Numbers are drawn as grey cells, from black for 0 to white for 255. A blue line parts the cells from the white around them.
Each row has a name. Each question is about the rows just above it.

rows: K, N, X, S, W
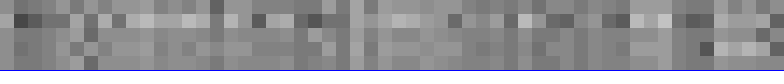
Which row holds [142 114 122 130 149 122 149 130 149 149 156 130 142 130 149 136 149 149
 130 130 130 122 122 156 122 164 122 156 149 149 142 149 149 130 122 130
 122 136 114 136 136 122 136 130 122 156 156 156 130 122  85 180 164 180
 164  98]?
S
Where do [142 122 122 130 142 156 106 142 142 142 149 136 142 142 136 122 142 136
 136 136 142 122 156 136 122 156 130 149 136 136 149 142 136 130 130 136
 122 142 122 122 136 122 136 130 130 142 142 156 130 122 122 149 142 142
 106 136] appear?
X

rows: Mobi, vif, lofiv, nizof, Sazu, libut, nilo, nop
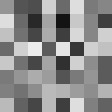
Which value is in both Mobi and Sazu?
[208]
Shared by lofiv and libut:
[172]
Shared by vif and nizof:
[106]

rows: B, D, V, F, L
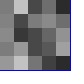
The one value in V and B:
[72]
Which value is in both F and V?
[72]
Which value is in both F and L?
[152]
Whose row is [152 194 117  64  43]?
L

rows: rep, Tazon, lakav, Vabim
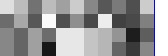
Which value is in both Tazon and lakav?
[108]
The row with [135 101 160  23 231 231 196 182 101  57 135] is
Vabim

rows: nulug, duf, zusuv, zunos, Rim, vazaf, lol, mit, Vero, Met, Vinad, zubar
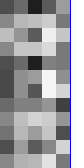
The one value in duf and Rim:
[121]
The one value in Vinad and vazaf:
[156]
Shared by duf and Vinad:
[135]
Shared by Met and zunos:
[197]
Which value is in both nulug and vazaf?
[156]

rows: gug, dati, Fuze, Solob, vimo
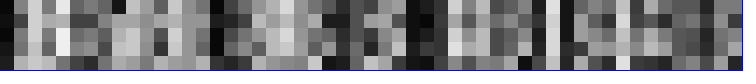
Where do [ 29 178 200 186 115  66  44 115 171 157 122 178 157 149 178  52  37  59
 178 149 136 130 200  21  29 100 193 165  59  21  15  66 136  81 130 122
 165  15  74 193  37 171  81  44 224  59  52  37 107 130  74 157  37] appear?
vimo
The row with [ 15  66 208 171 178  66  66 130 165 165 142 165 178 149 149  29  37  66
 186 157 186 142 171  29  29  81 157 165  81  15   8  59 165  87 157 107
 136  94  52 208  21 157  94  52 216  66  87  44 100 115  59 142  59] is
dati
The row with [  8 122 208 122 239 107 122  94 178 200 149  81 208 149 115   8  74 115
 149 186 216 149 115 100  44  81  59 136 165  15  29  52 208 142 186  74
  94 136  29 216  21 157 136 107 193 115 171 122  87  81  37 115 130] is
Fuze

